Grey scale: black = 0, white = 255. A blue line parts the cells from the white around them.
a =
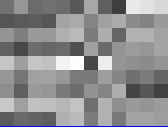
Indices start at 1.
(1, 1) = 114
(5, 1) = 198
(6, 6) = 122
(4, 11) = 150
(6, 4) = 162
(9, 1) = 91
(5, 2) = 159
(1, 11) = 226
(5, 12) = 148
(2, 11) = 131
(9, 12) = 158
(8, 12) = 156
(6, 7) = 121
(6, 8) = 158
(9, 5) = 176
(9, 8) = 177
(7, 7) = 146
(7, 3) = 154
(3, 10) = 178
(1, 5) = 108
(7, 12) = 65
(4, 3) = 109
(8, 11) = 148
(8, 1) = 200
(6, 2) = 117
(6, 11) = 124
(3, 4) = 153
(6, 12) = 101
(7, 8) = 132
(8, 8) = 178
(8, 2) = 160

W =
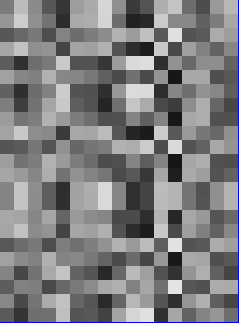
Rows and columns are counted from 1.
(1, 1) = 123
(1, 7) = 170
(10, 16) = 104
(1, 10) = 59
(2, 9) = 109
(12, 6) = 125
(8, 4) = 165
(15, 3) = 140
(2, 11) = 40
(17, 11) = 28
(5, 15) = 141
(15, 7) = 172
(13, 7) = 131
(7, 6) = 83
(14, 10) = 48
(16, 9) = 73
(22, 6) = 101
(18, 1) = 88
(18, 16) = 172
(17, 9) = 82
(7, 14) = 110
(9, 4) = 178
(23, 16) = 150
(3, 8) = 140
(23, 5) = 191
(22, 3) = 116
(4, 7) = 160
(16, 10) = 75
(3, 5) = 131
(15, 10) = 48
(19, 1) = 161
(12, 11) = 94
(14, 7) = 173
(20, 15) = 175
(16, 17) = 106
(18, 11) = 187
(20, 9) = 104

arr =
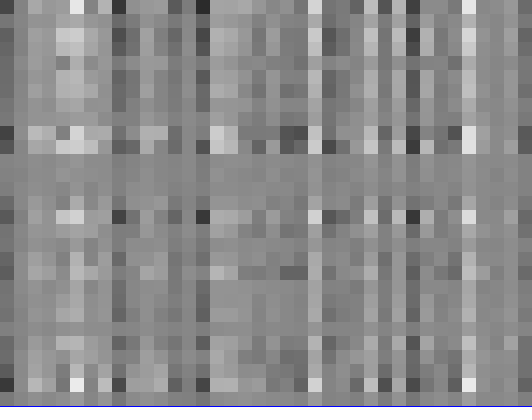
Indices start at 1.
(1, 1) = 71
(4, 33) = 137
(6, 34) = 187
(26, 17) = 153
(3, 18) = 152
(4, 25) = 113
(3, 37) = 159
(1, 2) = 131
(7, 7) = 168
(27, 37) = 139
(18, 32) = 135
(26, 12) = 146
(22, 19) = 133
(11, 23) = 203
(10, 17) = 178
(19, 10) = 144
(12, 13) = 132
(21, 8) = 147
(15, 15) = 115
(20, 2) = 140
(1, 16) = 164
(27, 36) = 138
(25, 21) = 124
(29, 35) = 137
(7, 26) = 144
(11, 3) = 167
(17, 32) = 125
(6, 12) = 132
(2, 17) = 152
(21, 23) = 162
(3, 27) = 192
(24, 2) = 134
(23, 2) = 132
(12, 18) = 141
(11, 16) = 197
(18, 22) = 130
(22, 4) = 142
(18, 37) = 141
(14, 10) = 140
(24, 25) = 133

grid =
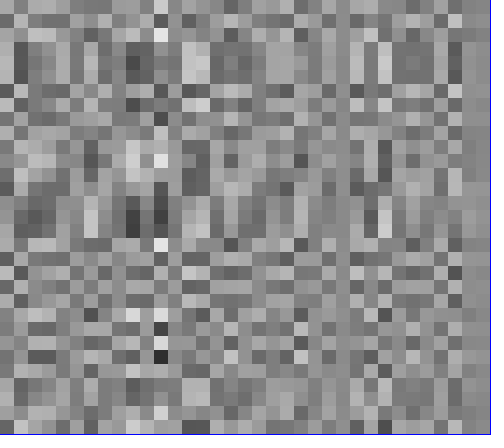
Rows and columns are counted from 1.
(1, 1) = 168
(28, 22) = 150
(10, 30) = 109
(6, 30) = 113
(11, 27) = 174
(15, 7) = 180
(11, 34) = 127
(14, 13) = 158
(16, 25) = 138
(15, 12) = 77
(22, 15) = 169
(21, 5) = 114
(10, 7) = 132
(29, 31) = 119
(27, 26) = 116
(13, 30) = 156
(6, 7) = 172
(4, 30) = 114
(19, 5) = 111
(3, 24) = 169
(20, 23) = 121
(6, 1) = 180
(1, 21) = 176
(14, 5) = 108
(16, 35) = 147
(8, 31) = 113
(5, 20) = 164
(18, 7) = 108
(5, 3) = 118
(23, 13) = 158
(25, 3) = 177
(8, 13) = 113
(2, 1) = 107
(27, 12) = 174
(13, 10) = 195
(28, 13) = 125
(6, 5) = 172
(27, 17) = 136
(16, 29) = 121
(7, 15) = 103

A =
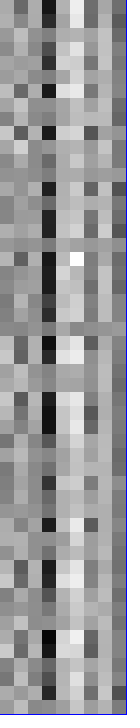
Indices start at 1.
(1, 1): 171
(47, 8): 179
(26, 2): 98
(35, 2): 163
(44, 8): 171
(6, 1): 156
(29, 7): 128
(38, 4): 28
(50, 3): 174
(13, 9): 153
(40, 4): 113
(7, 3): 174
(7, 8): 181
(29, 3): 183
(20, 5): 212
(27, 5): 169
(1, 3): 173
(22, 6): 207
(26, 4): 41
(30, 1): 183
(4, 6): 226
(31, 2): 131
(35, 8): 183
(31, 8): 181
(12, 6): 200
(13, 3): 141
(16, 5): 190
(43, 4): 83
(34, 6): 193
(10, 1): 199
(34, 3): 137
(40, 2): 175
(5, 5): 209
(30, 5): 197
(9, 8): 186
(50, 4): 38
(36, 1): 131

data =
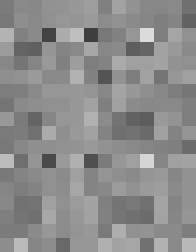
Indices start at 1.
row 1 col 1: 123
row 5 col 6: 157
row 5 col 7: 126
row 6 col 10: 125
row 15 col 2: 114
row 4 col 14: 138
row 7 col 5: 150
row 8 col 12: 137
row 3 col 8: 120
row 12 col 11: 213
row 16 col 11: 108
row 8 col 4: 144
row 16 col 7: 162
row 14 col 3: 131
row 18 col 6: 150
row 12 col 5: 154
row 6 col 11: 162
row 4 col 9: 138
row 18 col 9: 163
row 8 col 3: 142
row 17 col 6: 148
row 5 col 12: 163
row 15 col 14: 145
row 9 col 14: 126
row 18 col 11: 113
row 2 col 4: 144
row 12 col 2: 111
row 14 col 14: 145
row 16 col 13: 134
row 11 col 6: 147
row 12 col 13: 160
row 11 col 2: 136
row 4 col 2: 100
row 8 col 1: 117
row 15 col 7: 163
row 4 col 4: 149

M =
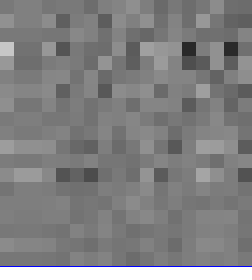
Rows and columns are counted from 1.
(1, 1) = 121
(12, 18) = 134
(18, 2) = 133
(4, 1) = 199
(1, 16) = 140
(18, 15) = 137
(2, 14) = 110
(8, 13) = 130
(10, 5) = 131
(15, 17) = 116
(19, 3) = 119
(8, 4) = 132
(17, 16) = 130
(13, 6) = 98
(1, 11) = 126
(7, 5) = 96
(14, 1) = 116
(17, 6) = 130
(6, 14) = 132
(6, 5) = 135
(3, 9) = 131
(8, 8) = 122
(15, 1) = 126
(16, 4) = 127
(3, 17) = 109
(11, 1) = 157
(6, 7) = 134
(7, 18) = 91
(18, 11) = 129
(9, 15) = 122
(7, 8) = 88
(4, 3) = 114
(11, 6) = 104
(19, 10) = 108
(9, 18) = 111
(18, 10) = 119
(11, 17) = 143
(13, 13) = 119
